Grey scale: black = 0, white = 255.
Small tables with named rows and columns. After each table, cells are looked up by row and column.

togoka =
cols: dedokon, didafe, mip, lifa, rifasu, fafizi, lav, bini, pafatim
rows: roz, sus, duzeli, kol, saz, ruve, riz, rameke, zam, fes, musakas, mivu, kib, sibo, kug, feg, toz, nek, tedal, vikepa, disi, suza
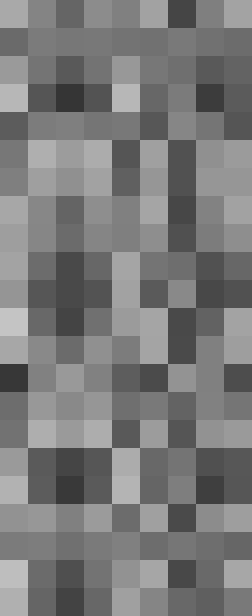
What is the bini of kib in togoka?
128
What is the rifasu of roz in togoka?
128
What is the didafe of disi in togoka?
107
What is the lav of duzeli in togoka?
111
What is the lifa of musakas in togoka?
83
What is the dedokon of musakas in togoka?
149
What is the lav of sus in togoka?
121

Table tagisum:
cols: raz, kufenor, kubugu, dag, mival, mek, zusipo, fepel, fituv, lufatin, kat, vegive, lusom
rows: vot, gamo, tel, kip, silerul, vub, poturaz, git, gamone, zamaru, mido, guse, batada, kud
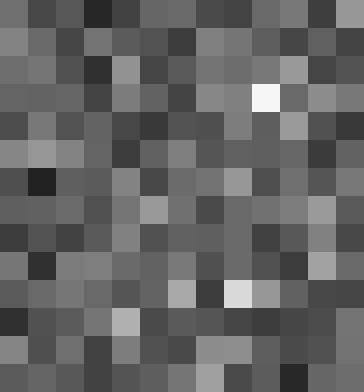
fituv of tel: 109
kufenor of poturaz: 33
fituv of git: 105
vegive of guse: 76
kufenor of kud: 101
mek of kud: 94
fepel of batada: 141
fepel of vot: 74
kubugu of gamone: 66
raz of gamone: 60
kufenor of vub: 150
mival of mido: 85
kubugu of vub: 131
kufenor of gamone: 82
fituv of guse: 69
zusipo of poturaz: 107
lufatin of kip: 246
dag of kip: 68
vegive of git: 154
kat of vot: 120
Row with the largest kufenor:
vub

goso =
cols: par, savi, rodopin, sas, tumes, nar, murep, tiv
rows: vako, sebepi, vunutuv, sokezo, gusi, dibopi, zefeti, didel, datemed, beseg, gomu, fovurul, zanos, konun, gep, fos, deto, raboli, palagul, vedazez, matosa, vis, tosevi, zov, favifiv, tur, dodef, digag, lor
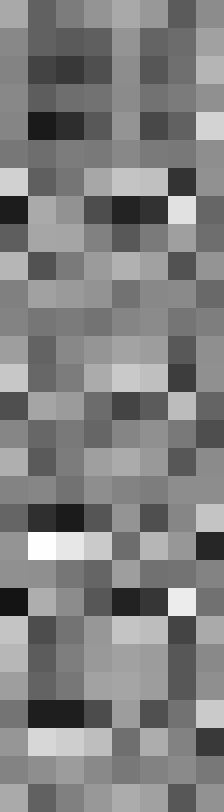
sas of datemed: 129
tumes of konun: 201
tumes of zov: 161
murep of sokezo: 123
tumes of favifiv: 165
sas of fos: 102

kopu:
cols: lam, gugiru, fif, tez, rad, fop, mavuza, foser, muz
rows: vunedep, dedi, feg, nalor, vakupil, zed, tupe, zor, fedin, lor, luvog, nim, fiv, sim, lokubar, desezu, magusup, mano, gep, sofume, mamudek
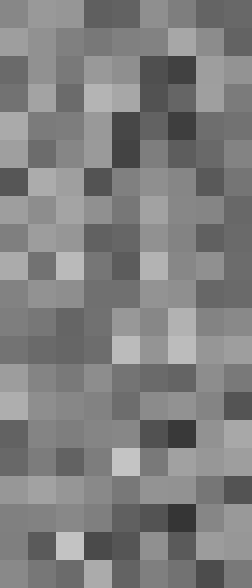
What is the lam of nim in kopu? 126
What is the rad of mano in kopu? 120
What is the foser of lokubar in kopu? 132
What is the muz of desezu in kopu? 168
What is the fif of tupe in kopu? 159
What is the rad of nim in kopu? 152
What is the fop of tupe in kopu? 143
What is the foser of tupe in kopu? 89
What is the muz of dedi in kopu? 99
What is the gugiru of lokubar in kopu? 142
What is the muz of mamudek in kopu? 121
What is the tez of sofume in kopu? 74
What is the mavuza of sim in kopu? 100

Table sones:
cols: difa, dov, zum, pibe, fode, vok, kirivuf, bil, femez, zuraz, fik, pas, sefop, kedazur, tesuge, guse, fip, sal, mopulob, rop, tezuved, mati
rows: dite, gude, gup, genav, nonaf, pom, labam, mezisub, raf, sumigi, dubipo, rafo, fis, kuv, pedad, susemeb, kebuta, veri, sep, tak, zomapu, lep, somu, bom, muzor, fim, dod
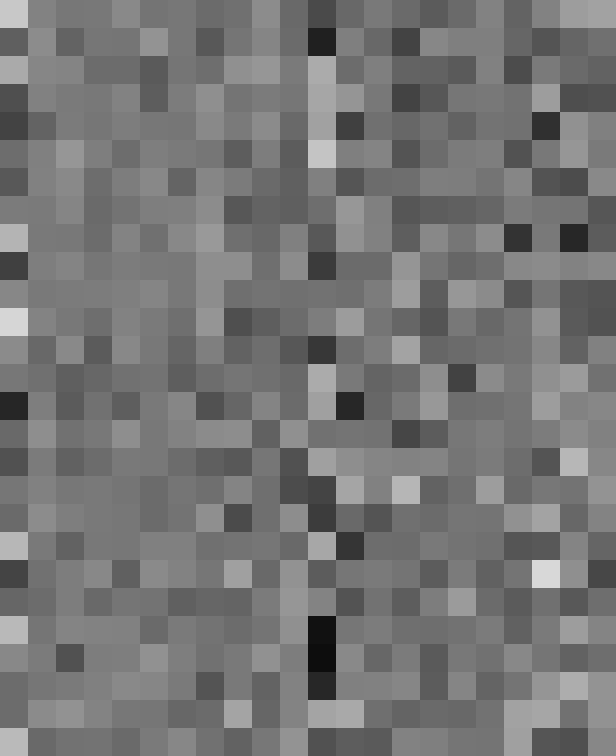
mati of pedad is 135
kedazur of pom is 132
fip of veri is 111
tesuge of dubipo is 157
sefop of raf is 145
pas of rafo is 125
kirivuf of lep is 96
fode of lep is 117
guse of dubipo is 93
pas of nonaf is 161
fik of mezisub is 95
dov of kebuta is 123
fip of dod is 117
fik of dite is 105
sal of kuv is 139
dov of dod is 105
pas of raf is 88
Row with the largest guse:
pedad

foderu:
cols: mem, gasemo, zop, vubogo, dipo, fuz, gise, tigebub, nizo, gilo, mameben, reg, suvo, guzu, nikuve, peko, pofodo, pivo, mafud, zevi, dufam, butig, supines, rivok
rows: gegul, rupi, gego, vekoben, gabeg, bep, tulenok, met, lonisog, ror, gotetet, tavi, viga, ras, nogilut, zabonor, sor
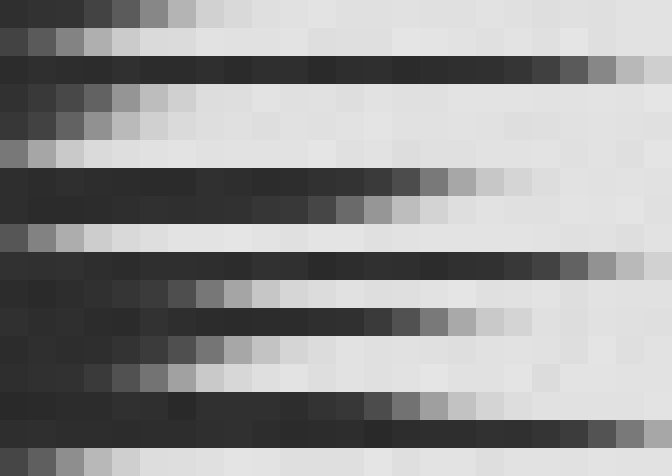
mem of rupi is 67
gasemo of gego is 47
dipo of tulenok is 44
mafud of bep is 226
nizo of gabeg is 224
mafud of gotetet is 225

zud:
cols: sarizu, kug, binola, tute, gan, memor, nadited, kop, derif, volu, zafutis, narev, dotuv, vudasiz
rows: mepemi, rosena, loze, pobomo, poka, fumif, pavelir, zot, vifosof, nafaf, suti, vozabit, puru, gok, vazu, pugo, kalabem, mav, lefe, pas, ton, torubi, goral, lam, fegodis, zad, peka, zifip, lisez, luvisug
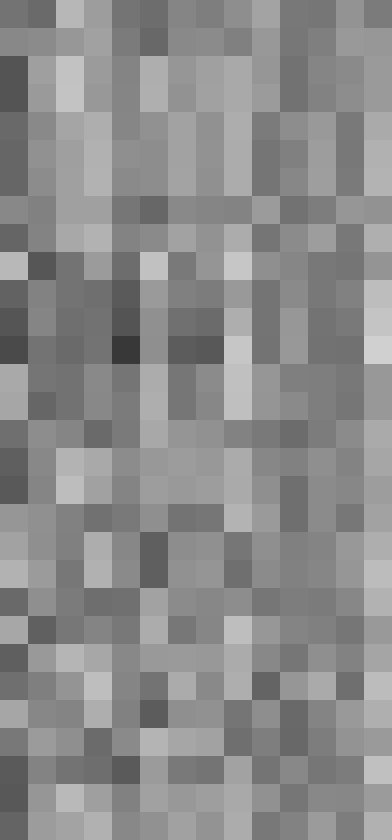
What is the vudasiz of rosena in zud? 151
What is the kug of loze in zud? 159
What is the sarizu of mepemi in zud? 115
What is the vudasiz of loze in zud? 154
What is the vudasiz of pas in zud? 174
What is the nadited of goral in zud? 119
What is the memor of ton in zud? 95
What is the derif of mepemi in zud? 142
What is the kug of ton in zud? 155
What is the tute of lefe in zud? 113
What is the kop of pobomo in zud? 161
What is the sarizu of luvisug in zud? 100
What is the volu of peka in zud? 126
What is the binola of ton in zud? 119
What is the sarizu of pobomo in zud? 84
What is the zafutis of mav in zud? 111
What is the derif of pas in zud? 118
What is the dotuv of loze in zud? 138

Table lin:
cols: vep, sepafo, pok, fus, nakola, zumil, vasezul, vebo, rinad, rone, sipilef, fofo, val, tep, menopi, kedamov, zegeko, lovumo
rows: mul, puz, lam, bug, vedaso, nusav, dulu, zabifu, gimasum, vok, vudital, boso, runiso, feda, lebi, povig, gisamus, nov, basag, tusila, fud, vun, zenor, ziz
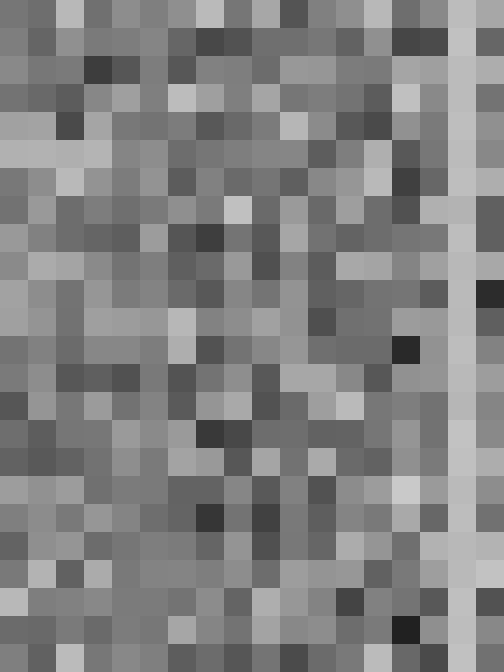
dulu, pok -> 185
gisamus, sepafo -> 89
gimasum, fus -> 101
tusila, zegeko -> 184
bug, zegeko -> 187
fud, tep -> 97
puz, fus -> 122
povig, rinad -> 72
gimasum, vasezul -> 85
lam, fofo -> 150
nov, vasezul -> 99

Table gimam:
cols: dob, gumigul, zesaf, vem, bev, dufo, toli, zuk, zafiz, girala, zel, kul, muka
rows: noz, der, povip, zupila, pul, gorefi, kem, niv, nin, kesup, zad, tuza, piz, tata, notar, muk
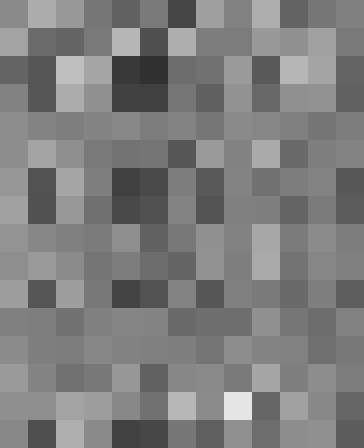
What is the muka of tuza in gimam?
130
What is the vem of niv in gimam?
112
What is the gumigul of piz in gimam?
127
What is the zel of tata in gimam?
127
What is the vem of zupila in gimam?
145
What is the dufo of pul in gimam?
124
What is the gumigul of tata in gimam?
132
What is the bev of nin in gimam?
142
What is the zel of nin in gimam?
123
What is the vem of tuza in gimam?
128
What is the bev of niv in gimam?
73
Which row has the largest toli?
notar

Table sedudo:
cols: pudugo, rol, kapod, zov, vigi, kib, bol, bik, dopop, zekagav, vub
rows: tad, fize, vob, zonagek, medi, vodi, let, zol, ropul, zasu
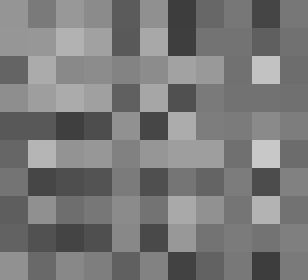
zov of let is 83
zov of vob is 140
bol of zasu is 66
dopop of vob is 113
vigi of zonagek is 96
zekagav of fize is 95
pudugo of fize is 150
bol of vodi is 158
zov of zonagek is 160
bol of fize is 62
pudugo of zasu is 145
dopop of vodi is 112
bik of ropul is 115

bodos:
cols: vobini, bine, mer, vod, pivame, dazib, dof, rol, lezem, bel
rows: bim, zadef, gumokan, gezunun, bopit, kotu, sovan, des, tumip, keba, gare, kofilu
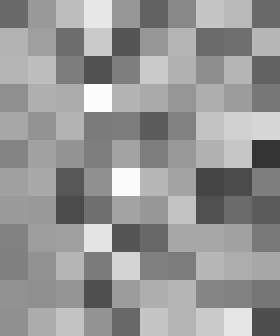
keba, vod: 123
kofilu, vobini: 144
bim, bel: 105
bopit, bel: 214
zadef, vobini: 179
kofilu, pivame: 103
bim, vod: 231
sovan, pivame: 250
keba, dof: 124
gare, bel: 117
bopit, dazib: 92
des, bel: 91
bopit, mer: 179
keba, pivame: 212
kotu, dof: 152
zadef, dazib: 150
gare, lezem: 129
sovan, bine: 169
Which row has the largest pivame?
sovan

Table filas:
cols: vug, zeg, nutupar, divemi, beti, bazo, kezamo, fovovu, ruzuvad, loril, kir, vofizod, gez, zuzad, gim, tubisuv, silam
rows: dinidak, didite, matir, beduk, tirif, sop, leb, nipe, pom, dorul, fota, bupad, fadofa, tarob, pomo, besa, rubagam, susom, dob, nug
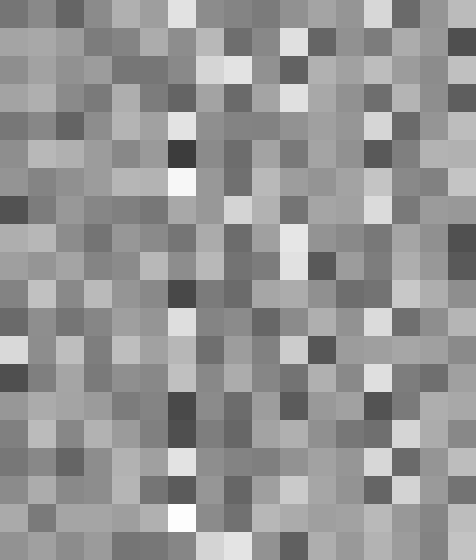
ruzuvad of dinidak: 132
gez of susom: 147
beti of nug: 117
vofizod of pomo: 153
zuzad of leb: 196
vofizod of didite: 101
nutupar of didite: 156
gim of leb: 137
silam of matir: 192
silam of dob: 189
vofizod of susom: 166
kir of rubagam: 146
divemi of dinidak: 139
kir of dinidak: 145
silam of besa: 136
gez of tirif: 150
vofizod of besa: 144
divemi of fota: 186

